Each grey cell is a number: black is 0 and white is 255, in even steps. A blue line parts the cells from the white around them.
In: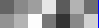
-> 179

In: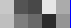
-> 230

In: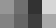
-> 50

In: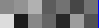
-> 70

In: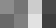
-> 204

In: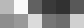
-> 49

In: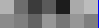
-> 170
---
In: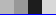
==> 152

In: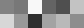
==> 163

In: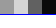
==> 213

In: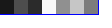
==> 144

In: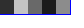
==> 105

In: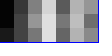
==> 101

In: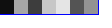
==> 229

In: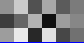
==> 224
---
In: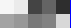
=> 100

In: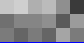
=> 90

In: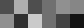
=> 144

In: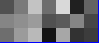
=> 133

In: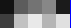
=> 135

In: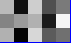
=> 27

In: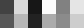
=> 129

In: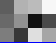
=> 17

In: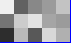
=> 165

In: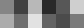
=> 87
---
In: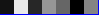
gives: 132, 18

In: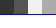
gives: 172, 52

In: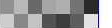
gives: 42, 205

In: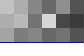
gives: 83, 164

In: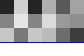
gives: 163, 199

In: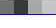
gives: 198, 113
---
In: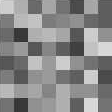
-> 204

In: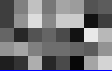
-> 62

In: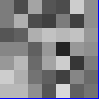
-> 124

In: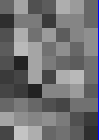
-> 103

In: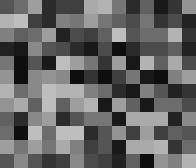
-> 85

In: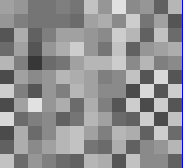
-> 161

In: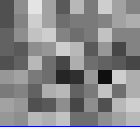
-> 80
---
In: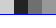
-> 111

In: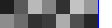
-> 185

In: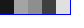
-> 142

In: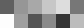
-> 168

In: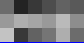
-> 56

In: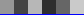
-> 183

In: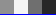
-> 111

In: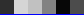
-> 193

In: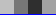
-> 47
